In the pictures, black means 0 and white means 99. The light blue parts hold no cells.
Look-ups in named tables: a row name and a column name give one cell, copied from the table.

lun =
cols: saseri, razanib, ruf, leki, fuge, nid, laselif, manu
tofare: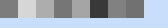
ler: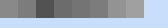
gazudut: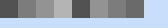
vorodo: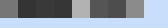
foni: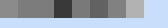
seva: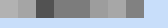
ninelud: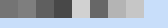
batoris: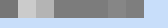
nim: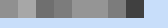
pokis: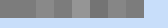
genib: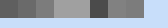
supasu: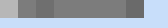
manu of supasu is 41
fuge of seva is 48
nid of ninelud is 40
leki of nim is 48
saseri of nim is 56
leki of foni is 22
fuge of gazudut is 32
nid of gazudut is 57
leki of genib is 62
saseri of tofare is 48
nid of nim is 58

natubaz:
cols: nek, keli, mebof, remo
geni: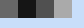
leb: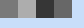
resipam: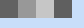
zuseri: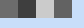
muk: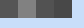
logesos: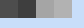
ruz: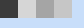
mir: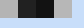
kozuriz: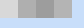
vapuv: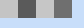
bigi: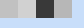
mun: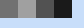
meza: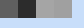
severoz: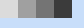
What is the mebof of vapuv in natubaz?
77
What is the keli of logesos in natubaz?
24
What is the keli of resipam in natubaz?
59
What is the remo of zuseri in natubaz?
38
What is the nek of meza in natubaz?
37
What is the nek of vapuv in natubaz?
76
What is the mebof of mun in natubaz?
32
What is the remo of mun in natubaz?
10
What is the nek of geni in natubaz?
40
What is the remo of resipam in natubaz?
37
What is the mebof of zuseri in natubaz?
79
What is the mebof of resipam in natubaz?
77
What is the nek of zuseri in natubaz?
42
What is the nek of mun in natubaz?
44
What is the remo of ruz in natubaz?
77
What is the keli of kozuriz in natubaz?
68
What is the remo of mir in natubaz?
71

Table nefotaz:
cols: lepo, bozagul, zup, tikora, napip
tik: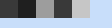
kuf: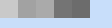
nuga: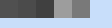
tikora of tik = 22
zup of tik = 61
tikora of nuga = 61
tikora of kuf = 45
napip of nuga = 47
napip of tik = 77
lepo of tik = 22
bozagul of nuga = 29
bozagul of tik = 12
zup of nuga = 25
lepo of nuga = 31
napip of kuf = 42
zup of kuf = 66
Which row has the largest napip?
tik

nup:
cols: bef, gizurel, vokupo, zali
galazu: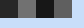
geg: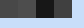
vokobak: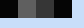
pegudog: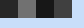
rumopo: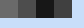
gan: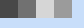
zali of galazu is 37
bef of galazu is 15
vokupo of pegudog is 9
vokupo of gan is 83
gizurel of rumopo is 30
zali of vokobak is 2
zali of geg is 25
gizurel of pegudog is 44
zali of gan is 60
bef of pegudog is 15
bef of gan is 28
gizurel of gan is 44
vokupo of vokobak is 21
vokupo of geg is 9
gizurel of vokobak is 37
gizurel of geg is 30
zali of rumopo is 25
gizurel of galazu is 44
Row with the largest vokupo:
gan

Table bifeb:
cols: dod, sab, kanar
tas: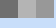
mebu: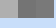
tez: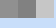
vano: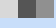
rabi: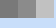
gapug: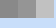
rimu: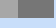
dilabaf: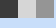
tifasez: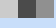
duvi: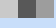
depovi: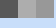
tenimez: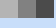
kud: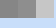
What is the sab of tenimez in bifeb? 50
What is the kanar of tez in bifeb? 77
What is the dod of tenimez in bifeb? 70
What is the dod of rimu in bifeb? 65
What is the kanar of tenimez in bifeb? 29
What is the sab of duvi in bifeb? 34
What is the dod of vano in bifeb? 84
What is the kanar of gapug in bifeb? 75
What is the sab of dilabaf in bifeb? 83
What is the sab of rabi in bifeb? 54
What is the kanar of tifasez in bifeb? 56
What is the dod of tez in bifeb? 56
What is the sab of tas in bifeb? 70
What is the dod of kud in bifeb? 52
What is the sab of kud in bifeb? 55
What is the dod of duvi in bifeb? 78
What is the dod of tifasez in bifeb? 79
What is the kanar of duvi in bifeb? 61
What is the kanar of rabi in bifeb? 75
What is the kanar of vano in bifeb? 56

